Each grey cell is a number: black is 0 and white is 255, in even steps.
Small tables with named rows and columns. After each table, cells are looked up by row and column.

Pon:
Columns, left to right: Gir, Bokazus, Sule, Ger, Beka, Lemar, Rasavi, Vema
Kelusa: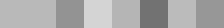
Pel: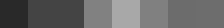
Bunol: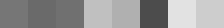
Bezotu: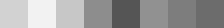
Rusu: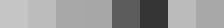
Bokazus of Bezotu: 242
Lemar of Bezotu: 145
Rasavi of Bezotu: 125
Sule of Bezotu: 199
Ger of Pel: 129
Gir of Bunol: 118
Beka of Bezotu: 85
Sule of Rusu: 168
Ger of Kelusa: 212
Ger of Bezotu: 141
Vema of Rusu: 168
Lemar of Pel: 128
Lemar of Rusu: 53
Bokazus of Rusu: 188
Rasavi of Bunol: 226
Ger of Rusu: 167

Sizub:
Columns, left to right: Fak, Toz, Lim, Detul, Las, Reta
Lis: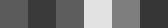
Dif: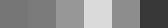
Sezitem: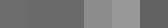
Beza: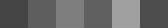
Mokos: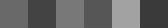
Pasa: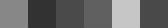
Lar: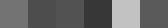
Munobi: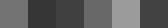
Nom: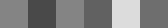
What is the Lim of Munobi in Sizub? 64
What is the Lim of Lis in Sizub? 93
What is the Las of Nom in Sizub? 220
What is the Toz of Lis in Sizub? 58
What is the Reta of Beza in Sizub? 77
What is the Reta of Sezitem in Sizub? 98
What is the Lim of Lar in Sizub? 82
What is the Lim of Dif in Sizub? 151
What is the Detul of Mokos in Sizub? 86
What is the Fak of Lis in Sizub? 91
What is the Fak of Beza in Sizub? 69
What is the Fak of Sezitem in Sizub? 109
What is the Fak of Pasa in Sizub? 135
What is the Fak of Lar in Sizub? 115
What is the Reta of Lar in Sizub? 90
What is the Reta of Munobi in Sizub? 66
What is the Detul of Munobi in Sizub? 104
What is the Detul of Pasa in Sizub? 96
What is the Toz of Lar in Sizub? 77
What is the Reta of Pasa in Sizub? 73

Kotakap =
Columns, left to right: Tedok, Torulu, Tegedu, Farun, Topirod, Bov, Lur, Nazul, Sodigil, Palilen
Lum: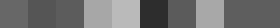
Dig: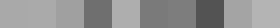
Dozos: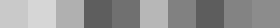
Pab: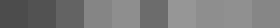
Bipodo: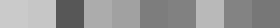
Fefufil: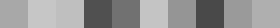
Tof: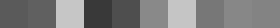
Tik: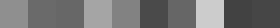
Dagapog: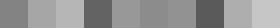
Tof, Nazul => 119
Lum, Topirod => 186
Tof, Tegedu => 198
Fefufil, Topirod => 113
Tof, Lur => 197
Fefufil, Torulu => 198
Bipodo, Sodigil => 131
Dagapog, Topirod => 152
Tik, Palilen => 70
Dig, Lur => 125
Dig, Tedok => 169
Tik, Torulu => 106
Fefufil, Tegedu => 191
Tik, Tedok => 143
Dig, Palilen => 180
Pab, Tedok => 76
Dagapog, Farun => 99
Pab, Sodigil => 144
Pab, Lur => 150

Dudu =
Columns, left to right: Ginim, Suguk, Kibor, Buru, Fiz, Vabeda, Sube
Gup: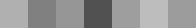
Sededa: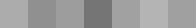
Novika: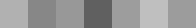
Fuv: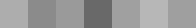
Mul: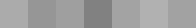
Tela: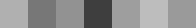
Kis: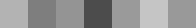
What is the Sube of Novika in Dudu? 156
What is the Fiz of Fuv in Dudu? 160
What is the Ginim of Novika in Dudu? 177
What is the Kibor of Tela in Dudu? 146
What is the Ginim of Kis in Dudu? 179
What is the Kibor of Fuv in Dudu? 154
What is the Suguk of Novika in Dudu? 135
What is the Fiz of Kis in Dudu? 154
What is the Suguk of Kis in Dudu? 126
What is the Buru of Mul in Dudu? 129
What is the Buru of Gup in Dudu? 81
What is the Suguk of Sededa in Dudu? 144
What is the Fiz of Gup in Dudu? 158
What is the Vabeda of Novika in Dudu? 191
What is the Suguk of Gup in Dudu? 128
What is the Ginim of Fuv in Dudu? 173
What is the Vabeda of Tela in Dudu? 189
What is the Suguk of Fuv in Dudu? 139

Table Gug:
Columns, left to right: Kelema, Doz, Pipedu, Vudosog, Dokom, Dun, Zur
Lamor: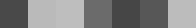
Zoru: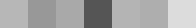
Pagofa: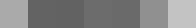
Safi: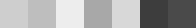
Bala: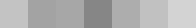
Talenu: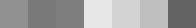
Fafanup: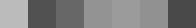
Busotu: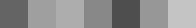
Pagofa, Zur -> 195
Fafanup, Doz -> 81
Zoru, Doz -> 152
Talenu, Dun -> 191
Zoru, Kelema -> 183
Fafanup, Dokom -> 155
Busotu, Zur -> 196
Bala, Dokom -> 173
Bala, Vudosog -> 134
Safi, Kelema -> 206
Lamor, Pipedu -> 190
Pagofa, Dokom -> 106
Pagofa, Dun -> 144
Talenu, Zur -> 99
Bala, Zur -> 211
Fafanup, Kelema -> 187
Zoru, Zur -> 220
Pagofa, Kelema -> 170
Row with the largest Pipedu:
Safi

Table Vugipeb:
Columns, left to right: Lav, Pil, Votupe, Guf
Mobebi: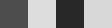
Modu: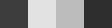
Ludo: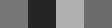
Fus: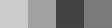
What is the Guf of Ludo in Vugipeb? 108
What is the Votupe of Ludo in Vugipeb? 175
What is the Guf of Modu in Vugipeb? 46
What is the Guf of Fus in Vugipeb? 122
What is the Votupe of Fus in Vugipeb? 67
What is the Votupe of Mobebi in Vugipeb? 40
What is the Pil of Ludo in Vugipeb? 37
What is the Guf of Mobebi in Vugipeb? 216
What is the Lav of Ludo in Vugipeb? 118
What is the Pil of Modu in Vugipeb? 226
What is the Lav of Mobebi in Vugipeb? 77
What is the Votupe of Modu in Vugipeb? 188
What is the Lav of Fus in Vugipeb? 204
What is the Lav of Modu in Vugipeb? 61
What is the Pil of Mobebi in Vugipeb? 221
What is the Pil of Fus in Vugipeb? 162
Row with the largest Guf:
Mobebi

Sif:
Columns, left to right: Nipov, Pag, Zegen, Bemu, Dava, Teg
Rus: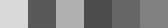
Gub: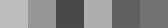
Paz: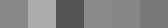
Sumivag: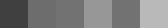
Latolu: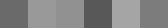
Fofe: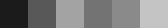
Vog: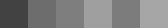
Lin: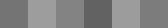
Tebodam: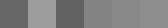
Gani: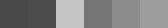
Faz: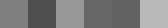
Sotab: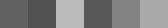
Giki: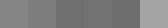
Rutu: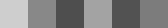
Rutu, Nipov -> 206
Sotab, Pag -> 81
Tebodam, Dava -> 137
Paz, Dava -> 134
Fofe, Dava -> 138
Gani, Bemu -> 117
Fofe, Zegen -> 163
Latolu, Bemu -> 88
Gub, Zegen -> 73
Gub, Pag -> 150
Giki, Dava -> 110
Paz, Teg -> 120
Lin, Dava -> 156
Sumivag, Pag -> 109
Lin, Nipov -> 116
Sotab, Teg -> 169
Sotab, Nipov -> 97
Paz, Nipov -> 136
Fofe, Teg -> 196

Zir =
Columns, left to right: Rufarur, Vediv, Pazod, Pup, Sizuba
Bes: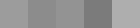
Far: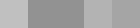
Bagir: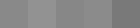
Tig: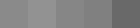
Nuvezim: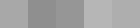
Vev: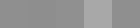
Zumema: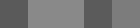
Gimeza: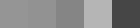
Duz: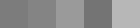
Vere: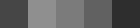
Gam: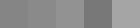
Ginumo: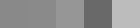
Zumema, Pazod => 137
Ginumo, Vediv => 138
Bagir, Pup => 139
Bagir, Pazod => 135
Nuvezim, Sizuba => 174
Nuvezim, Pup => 182
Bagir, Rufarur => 137
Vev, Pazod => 144
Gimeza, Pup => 181

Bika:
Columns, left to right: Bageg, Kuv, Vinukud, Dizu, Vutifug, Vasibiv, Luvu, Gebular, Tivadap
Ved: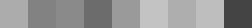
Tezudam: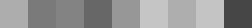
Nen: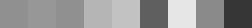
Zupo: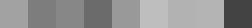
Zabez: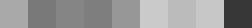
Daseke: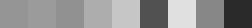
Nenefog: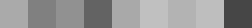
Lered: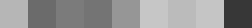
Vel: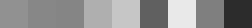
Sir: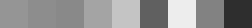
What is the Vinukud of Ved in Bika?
138
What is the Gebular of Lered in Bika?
197
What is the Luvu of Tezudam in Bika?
174
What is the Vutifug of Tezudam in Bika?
151
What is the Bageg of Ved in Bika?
172
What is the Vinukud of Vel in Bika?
133
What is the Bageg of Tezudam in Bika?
173
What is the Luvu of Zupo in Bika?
178
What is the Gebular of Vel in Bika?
127
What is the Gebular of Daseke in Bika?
135
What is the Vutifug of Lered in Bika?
150
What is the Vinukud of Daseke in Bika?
145
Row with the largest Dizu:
Nen

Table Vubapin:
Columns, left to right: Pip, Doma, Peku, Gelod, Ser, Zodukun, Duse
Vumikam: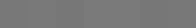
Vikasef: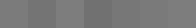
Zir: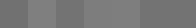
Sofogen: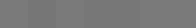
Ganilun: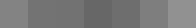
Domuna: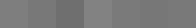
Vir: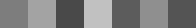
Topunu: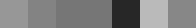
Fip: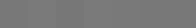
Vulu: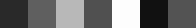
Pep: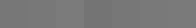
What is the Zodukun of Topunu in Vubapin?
186
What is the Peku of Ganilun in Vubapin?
114
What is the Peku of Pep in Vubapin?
123
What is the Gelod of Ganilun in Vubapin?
103
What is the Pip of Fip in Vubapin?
120
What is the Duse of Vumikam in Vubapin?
120
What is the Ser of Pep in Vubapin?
119
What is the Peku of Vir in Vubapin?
73
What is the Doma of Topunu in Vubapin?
131
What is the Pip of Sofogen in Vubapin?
122
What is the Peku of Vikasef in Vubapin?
125
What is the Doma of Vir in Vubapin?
163
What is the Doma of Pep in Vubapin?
120
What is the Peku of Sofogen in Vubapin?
122

